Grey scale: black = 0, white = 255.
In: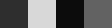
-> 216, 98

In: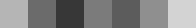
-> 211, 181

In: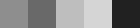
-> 213, 190

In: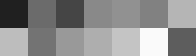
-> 250, 196

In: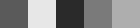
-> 231, 174

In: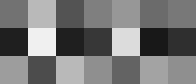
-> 240, 220

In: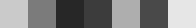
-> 230, 202

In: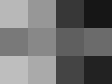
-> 190, 184
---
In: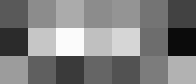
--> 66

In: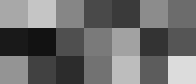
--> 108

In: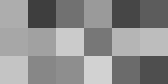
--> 92

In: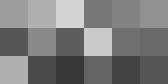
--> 145

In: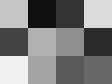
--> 219

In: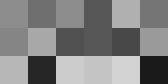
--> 117

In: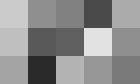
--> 171
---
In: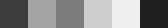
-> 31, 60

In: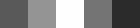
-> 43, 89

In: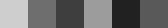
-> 89, 206

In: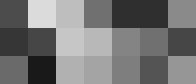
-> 138, 106

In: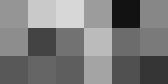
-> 135, 88

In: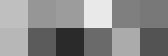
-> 120, 183

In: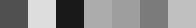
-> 192, 80

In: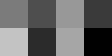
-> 58, 195

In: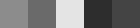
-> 68, 140
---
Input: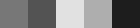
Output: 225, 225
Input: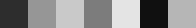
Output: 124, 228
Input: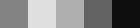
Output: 175, 223
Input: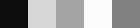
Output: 164, 252
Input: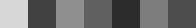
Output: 97, 215
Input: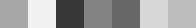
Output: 131, 241
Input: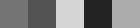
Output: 214, 214
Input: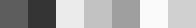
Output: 194, 250
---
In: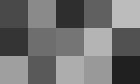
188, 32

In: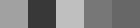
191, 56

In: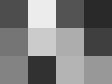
236, 41

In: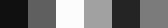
252, 16

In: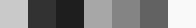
249, 30

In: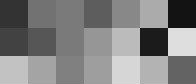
222, 19

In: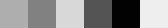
238, 2

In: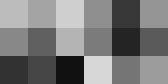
215, 17

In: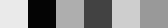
234, 4
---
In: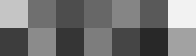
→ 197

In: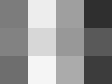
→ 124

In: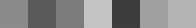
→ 138

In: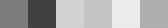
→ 125

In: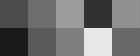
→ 76

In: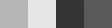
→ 182

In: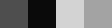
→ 78

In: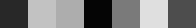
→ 40

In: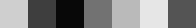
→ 207
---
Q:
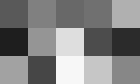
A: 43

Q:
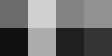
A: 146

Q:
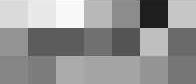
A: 106

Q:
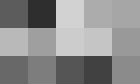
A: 153

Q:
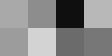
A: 184

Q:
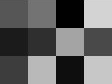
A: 73

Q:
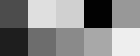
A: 152

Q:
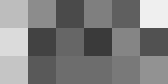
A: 81
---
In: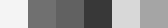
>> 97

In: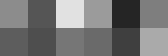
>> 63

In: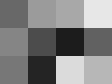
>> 36

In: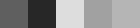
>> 95

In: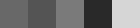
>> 84

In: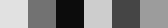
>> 69

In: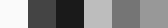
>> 68

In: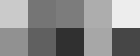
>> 70

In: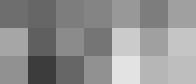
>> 95
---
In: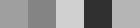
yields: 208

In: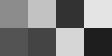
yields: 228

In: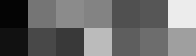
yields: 236

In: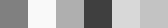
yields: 249

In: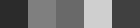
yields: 207

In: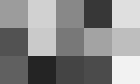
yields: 242

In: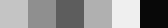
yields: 239

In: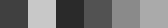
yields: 200

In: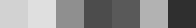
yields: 223
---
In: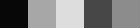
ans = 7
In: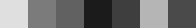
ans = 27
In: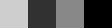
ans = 0
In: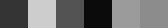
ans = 11
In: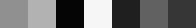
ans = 5
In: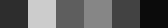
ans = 11
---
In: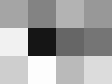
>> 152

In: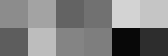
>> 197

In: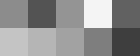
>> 97

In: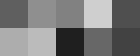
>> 79

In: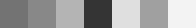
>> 243

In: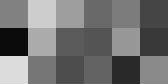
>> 69

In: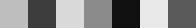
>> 89

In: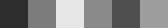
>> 157

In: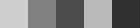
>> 48
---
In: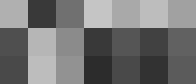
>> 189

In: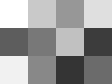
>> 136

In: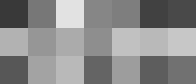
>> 163

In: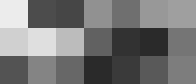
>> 132

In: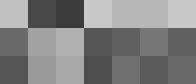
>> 154

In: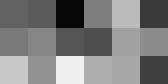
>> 146

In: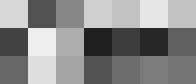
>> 223

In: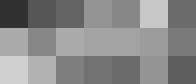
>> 179

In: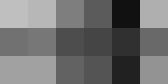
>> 161

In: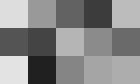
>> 32
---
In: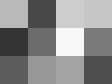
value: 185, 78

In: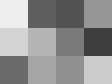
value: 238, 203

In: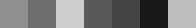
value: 143, 190

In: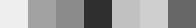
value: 237, 104

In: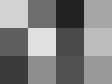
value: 210, 153

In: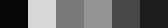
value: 7, 29

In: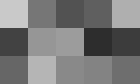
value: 201, 110

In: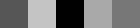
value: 86, 119

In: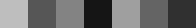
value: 190, 48
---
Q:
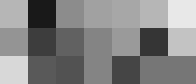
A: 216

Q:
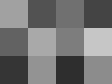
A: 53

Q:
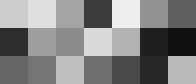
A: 102

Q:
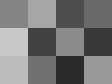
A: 188

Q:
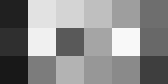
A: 24

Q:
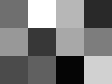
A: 75

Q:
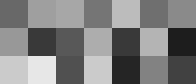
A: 203

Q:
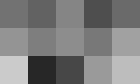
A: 203

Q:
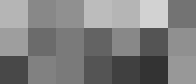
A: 72

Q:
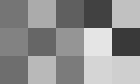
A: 110
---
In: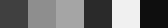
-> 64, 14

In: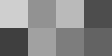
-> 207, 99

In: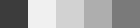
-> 60, 122

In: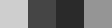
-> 206, 149

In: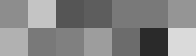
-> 141, 218

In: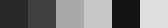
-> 41, 222
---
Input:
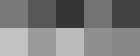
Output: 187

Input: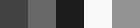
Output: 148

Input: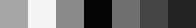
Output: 167

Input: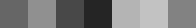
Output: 180

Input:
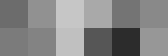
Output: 192

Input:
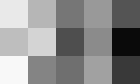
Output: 233

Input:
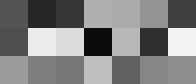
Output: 235

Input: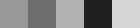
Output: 178

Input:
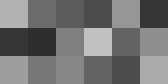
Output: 178
